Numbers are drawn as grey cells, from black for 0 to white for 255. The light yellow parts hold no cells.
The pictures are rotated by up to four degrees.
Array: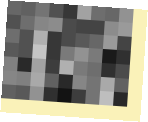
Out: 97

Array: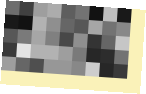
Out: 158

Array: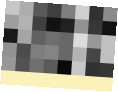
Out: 152

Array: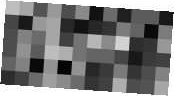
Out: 45

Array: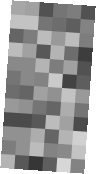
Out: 180

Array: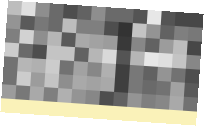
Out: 156
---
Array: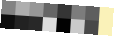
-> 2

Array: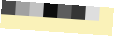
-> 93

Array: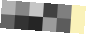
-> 37

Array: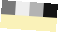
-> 238

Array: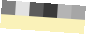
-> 57

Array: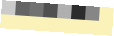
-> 175

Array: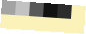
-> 89
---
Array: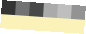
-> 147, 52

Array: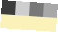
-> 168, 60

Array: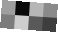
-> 138, 124

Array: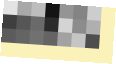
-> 205, 92

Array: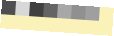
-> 159, 79

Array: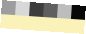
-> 8, 157

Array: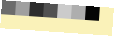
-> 5, 108

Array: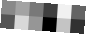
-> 100, 85
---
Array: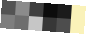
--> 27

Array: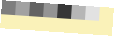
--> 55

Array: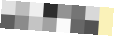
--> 147

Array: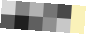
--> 73

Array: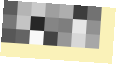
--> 174

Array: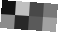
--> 140

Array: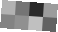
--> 131

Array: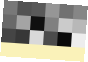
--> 113

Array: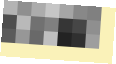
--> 165

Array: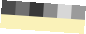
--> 215
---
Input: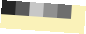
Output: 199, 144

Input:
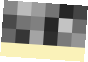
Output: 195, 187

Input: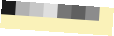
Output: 223, 199

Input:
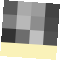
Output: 192, 184

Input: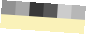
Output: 204, 183

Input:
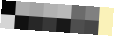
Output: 213, 185
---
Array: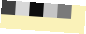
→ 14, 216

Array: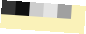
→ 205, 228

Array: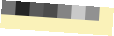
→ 76, 201

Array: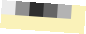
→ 46, 235

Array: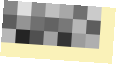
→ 99, 222

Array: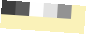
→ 254, 254
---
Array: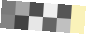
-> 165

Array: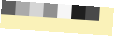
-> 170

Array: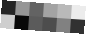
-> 150

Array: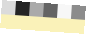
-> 36

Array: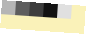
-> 93

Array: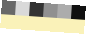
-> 217

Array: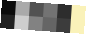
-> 170

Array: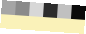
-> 138
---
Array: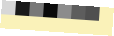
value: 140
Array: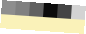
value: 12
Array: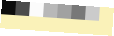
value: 161
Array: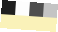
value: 253
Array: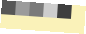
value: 122
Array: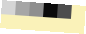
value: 143
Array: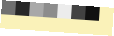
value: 236
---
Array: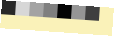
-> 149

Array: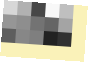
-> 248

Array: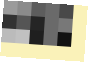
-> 106

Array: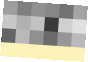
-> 114

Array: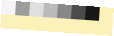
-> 75

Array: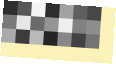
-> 95

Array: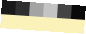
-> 68
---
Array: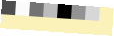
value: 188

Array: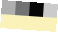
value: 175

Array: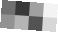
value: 146

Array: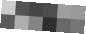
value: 132

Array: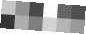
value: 126

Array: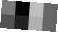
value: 82

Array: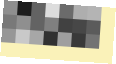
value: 49

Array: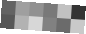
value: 215

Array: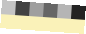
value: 159

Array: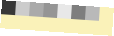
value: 149
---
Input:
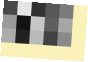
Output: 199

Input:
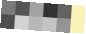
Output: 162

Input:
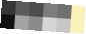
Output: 77

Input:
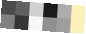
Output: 209

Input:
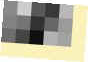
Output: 50

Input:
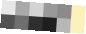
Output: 211

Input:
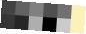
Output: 128

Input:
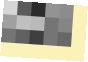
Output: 185

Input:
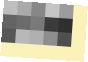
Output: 121
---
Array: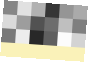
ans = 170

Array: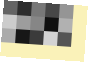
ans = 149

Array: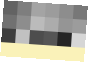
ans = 120

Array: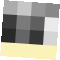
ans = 135

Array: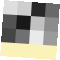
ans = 105

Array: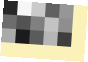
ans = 150
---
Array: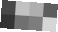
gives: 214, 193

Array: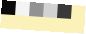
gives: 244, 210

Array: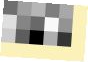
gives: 249, 223

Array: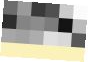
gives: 251, 223

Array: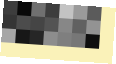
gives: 195, 166

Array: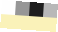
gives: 254, 184

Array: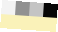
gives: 243, 196

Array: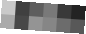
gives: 201, 170

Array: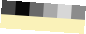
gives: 215, 169
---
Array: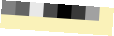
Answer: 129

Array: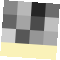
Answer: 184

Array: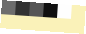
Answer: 85

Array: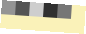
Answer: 118

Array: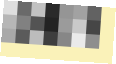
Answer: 201

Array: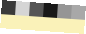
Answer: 149

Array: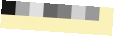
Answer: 167
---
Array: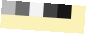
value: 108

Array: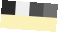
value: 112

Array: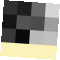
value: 30

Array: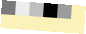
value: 156

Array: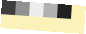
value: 145

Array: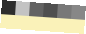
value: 99

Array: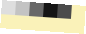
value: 104

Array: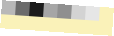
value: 143

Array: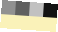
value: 145
